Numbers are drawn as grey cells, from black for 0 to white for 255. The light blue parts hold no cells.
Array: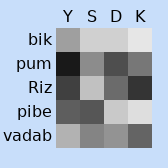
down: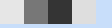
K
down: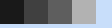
Y
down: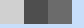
D
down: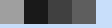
Y
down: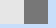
K
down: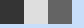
K
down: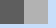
Y

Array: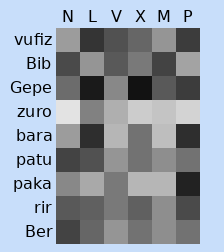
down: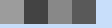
N
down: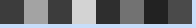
P
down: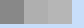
V
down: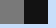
X
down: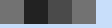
P

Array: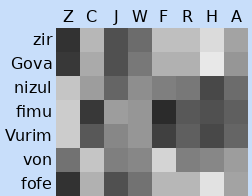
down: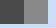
H
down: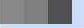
J
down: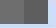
A
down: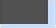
J
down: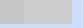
Z
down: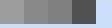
J

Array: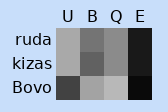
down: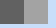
B
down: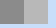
Q
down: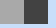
U

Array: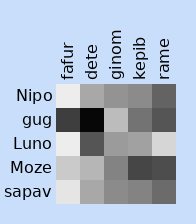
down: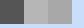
dete
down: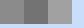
kepib
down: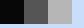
dete
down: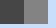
kepib
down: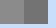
kepib
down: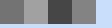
kepib

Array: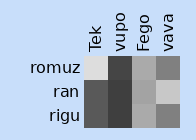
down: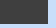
vupo
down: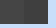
vupo

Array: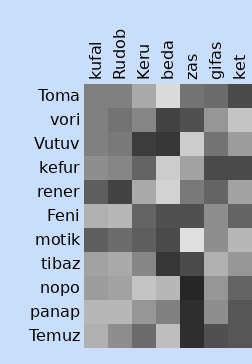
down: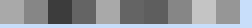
Keru
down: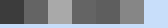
Keru

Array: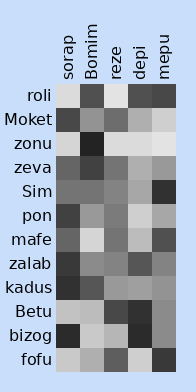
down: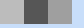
depi
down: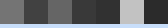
sorap
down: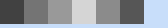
Bomim

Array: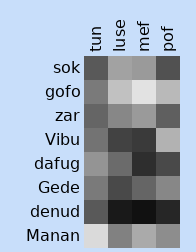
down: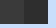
mef
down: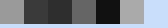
mef

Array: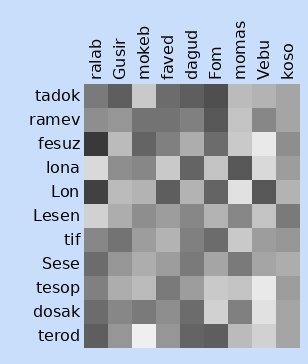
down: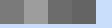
dagud
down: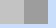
Vebu
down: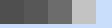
Fom

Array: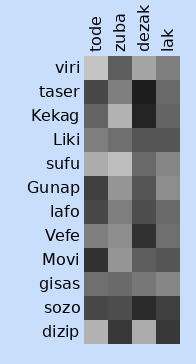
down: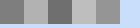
zuba
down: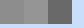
zuba

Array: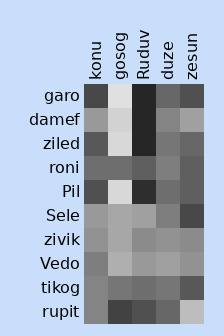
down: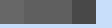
zesun
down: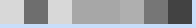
gosog
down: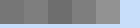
duze
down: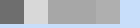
gosog
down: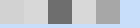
gosog
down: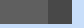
zesun
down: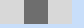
gosog

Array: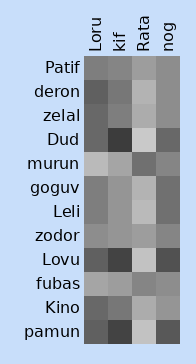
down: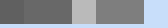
Loru
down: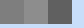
Loru
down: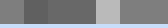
Loru
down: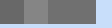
nog
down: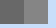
nog
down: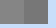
kif

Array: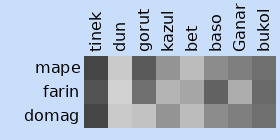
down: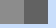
baso
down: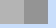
kazul

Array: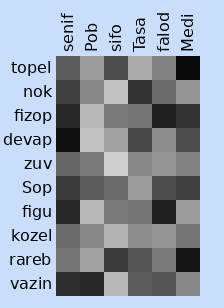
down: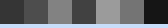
Medi
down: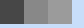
Tasa

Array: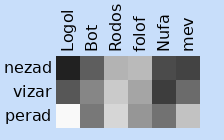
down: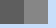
Bot
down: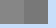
Bot
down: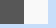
Logol

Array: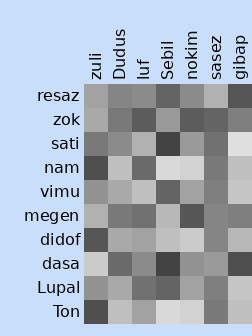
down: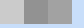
nokim
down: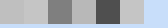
gibap
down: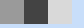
Sebil
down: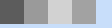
nokim
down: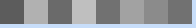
luf
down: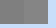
sasez
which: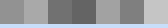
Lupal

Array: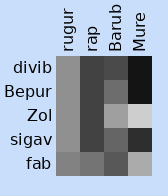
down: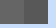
Barub
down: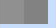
rugur

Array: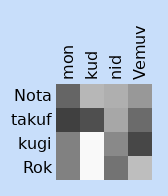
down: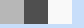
kud
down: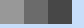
Vemuv
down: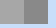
nid

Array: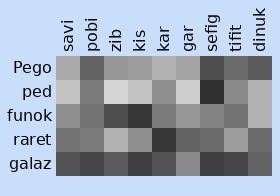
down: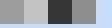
kis
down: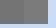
pobi
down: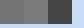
pobi

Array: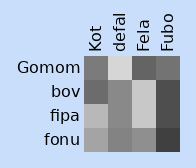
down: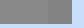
defal
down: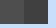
Fubo
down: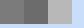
Kot
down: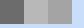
Kot
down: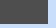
Fubo
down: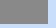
defal

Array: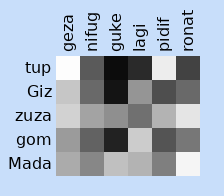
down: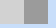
geza
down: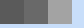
nifug

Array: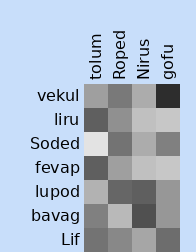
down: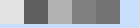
tolum
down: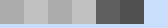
Nirus
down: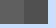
Nirus
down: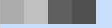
Nirus

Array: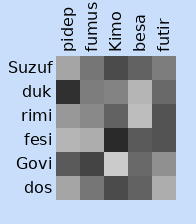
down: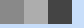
fumus
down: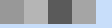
pidep
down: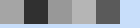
pidep
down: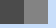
Kimo
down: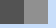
futir
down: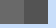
futir

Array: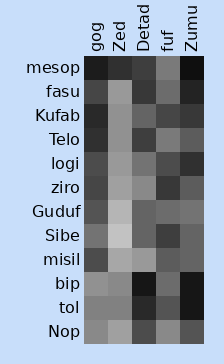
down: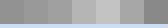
Zed
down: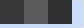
Zumu
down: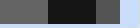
Zumu
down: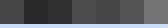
gog
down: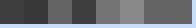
Detad
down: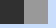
Zed

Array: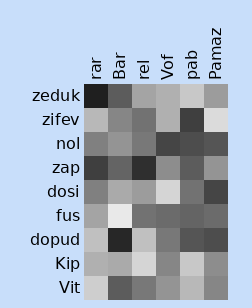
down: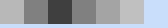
rar
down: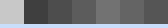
pab

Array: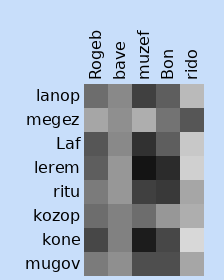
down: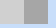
rido
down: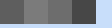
Rogeb

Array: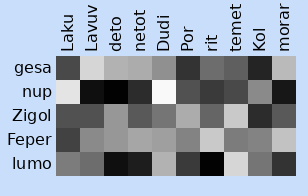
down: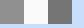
Dudi
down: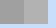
Dudi
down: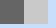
rit
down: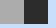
netot
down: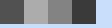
Por

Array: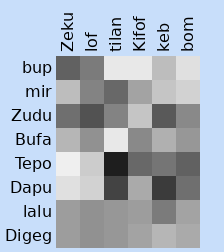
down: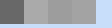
Kifof
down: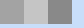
Kifof
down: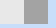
Kifof
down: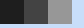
tilan
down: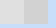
bom

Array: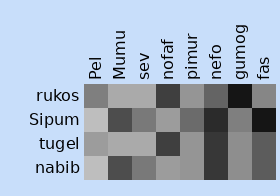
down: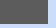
fas
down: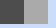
Mumu
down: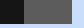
fas
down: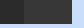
nefo
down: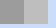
Pel
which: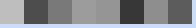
nabib
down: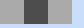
Mumu

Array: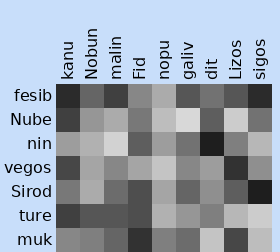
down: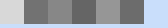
galiv
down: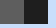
dit
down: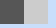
Lizos
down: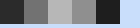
sigos
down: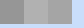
Nobun
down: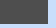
Fid

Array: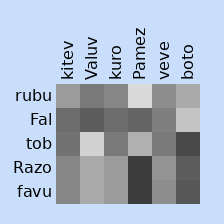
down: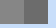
kuro
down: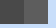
boto
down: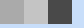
boto

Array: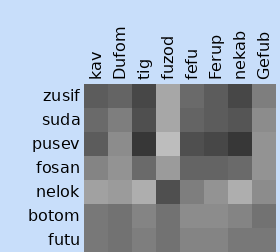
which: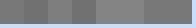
futu
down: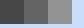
Ferup
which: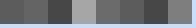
zusif
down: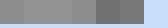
Gefub

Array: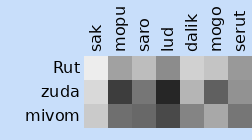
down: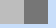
saro
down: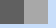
mogo

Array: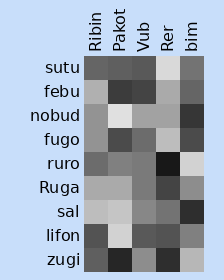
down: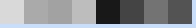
Rer
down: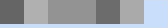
Ribin
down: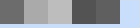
Ribin
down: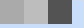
Ribin
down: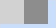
bim

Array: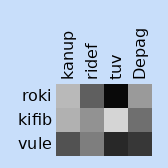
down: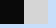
tuv
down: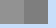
ridef
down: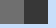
Depag

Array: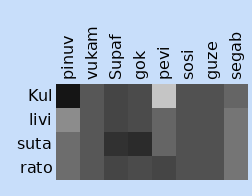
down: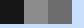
pinuv
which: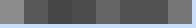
livi

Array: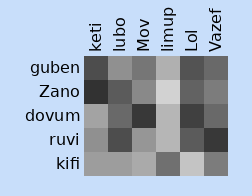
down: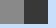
Mov
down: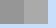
Mov
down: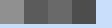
lubo
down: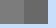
Vazef
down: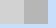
limup
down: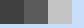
Lol

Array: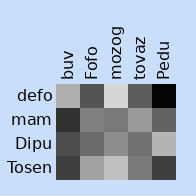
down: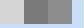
mozog
